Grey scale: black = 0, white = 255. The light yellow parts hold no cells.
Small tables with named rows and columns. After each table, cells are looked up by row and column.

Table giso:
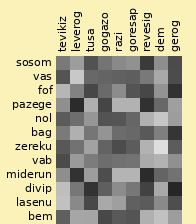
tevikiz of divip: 190
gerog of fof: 50
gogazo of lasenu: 169
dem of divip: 169
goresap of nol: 102
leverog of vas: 200
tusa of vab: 124
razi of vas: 97
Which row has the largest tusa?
pazege

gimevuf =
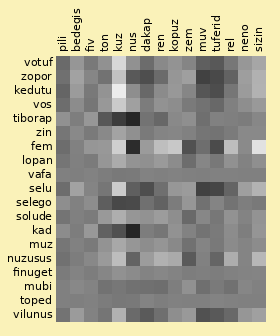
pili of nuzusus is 113
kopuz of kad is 146
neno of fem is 138
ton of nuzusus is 154
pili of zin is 118
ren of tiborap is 103
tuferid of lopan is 120
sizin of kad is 149
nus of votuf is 145
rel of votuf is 119
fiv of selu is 132
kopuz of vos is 141
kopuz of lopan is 140
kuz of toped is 120
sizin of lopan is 143
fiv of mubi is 131
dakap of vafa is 130
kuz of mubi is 119
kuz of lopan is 171
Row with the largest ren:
fem

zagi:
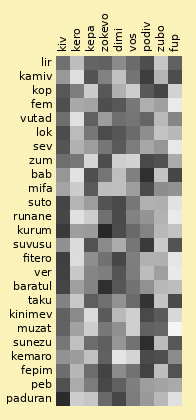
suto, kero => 181
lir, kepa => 100
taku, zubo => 196
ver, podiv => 188
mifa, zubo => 141
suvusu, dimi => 172
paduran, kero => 205
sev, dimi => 90
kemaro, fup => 140
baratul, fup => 189
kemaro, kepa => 192
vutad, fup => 134
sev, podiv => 167
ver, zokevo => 126
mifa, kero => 204
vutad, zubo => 185
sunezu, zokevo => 95
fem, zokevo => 78

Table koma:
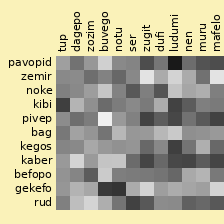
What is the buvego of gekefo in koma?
57
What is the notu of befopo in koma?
126
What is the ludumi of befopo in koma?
103
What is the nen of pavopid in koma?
109
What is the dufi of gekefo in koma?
158
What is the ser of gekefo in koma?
171
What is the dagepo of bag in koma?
162
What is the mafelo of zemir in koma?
227
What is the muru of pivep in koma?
89
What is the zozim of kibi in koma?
144
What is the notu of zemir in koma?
103

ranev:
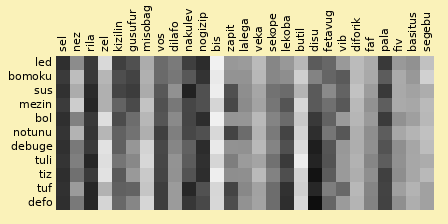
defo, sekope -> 109
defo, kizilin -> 104
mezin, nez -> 205
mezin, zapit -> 72
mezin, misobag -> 195
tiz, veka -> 186
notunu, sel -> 52
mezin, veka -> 163

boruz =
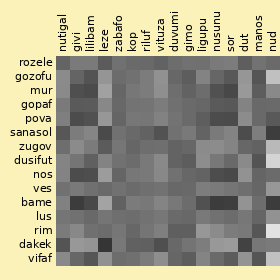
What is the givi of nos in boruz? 76
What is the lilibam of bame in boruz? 72
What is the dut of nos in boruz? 146
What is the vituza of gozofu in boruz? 145
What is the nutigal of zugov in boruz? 110
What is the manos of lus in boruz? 101
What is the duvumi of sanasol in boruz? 113
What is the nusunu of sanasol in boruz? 122
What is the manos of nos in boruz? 101
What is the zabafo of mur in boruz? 102
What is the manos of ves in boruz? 102
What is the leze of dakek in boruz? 53

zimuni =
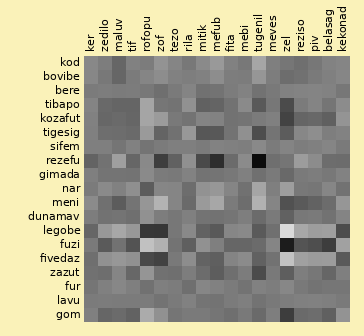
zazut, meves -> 121
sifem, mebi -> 126
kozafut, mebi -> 116
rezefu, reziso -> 156
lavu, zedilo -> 124
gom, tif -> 98
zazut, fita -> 111
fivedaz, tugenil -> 97

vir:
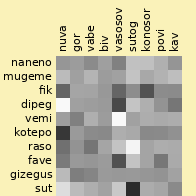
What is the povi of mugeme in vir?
178
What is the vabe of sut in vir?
174
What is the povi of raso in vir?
173
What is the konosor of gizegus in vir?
150
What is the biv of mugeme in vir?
156
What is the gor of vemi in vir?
128
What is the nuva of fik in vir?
101
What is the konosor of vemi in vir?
173
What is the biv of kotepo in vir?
137
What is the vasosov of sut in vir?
200
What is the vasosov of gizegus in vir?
152
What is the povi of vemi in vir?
170

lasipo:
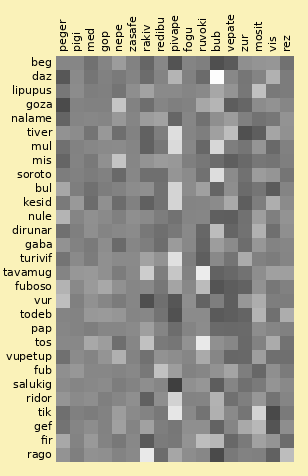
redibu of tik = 120
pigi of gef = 133
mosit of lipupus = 193
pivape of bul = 212
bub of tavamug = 98
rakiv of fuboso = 137
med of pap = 126
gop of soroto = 129
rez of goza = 134
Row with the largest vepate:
tiver

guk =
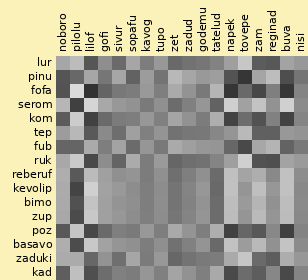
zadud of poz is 148
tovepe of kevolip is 149
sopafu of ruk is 171
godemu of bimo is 147
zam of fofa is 71
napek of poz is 65
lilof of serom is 213
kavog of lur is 125
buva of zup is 188
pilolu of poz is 197
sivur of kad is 128
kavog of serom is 122
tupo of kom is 128
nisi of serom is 139
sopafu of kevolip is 141
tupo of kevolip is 141

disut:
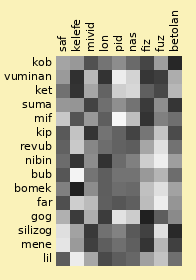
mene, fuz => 183
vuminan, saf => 154
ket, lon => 99
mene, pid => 111
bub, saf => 86
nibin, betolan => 158
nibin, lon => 50
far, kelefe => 206
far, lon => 95
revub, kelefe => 201
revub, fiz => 166
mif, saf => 200
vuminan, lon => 51
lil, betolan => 111
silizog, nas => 89
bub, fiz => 153
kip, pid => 98
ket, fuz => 72
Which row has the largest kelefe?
bub

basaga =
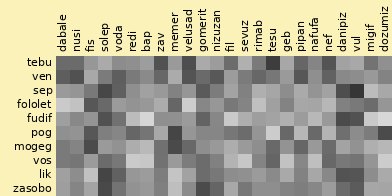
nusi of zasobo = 133
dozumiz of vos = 204
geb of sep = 141
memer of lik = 196
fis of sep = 121
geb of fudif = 176
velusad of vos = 124
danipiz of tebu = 162
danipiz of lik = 83
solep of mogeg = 154
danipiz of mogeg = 163
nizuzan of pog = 134
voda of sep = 96
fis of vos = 155
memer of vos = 154
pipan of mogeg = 102
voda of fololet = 155
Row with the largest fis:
lik

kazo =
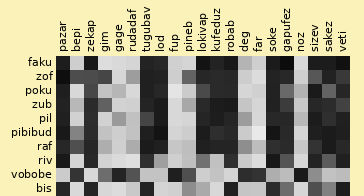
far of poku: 208
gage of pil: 154
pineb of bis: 141
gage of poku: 182
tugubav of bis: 36
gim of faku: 221
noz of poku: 178
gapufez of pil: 39
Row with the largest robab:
vobobe

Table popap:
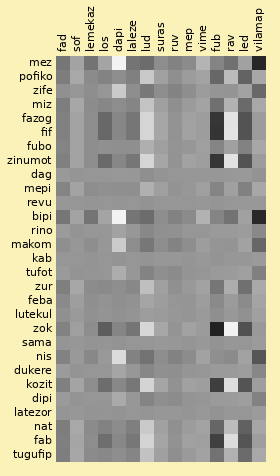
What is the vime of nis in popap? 162
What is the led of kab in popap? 151
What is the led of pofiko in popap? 99
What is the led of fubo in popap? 130
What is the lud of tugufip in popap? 194
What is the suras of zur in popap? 160
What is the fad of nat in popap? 125
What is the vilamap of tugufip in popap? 168
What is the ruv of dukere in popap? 143
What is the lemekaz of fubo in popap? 141
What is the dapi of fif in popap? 135
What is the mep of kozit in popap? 161
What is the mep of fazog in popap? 161
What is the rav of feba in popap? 155
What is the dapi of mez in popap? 243
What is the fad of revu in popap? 151
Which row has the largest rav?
zok

